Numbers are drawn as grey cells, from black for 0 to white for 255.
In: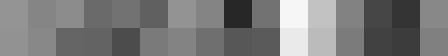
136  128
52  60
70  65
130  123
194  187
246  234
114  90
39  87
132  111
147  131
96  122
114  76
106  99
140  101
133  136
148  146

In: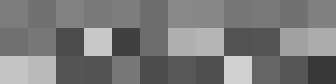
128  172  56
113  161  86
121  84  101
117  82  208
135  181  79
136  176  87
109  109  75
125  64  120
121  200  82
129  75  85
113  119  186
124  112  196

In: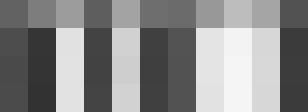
82  59  60  59
165  215  216  215
189  243  245  245
152  228  228  226
107  83  82  82
110  64  63  64
163  209  206  210
94  67  66  68
156  225  226  226
125  53  52  50
98  77  74  75

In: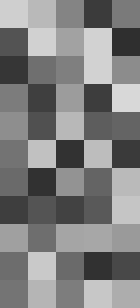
122  47  140  216  100  58  186  197  154  72  173
59  210  210  61  93  189  100  89  167  49  199
132  162  127  156  184  50  147  66  165  106  125
185  209  111  63  80  193  49  84  110  201  181
207  83  54  124  142  115  106  62  160  109  116

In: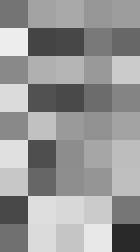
157  103  203  132  163  189  191  118  41
150  121  153  108  145  166  149  203  232
169  71  180  73  154  141  142  216  197
163  68  176  81  193  78  102  222  219
116  237  137  219  137  224  199  72  112

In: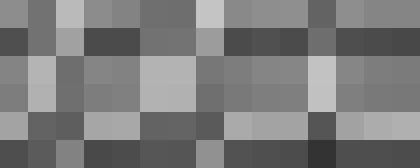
133  72  123  120  176  76
133  75  125  121  172  78
142  78  134  127  162  78
99  110  194  193  85  51
143  75  134  127  163  76
142  80  133  126  163  79
137  75  125  121  170  82
196  156  119  111  90  145
110  115  179  177  100  85
111  114  179  178  99  86
131  75  130  128  168  76
140  75  133  125  166  73
186  161  110  111  94  130
114  114  180  177  99  91
141  79  132  125  163  78
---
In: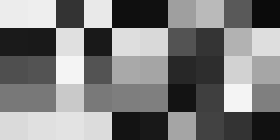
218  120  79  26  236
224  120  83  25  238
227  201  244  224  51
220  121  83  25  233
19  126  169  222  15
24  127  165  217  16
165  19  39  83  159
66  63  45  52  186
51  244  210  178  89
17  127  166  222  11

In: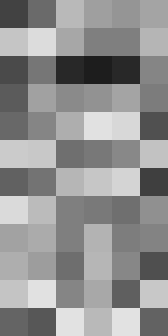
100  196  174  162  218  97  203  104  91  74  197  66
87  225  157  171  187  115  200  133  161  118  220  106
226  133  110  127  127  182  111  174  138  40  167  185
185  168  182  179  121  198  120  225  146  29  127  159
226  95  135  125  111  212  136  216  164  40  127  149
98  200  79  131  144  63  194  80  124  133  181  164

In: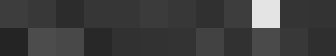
36  61
76  56
72  44
40  54
49  54
50  59
51  55
66  48
49  61
74  228
56  52
47  51

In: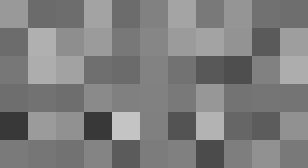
122  56  110  119  108  153
118  155  114  173  176  107
114  145  110  162  142  109
132  56  138  111  155  163
91  196  128  107  120  108
124  128  129  130  134  129
128  83  121  114  155  164
75  179  151  88  163  121
126  102  115  78  147  149
145  92  117  129  90  113
121  145  116  173  158  110

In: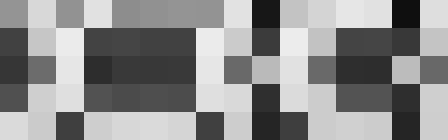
218  80  54  65  148
203  207  108  198  216
63  223  230  235  146
206  82  45  67  225
215  75  57  69  141
218  78  56  65  145
213  76  57  65  148
64  223  230  235  147
205  217  105  203  226
37  47  186  59  23
62  219  225  236  195
204  204  105  194  212
208  83  46  68  230
204  83  45  69  225
37  46  188  56  15
206  207  104  196  222

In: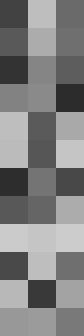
152  184  73  203  88  45  187  190  130  51  89  66
155  57  190  197  101  116  86  90  138  133  172  190
121  163  111  204  172  72  197  169  44  93  111  106
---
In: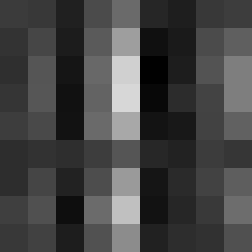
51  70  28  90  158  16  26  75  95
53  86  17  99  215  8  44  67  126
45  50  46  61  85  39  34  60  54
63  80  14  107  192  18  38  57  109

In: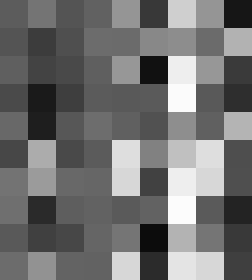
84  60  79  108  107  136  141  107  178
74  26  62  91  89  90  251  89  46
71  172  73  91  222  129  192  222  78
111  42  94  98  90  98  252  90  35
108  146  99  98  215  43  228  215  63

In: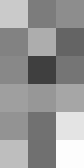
130  173  100
159  151  166
190  112  253

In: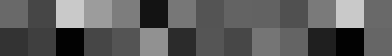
51  63  2  70  84  145  43  85  71  117  100  31  2  102

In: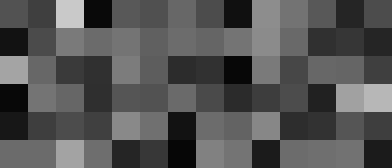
18  75  122  107  116  96  108  101  116  139  105  48  54  37
8  116  102  47  85  82  106  74  43  61  76  33  161  183
107  107  163  110  37  55  6  129  116  27  108  111  114  27

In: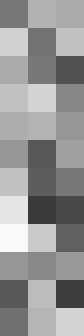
209  114  192
192  211  135
150  87  160
229  58  72
150  137  153
113  181  212

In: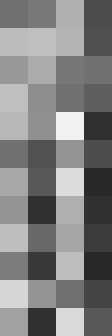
187  191  179  80
191  141  112  95
112  82  147  77
147  48  175  49
124  57  189  41
161  48  217  88
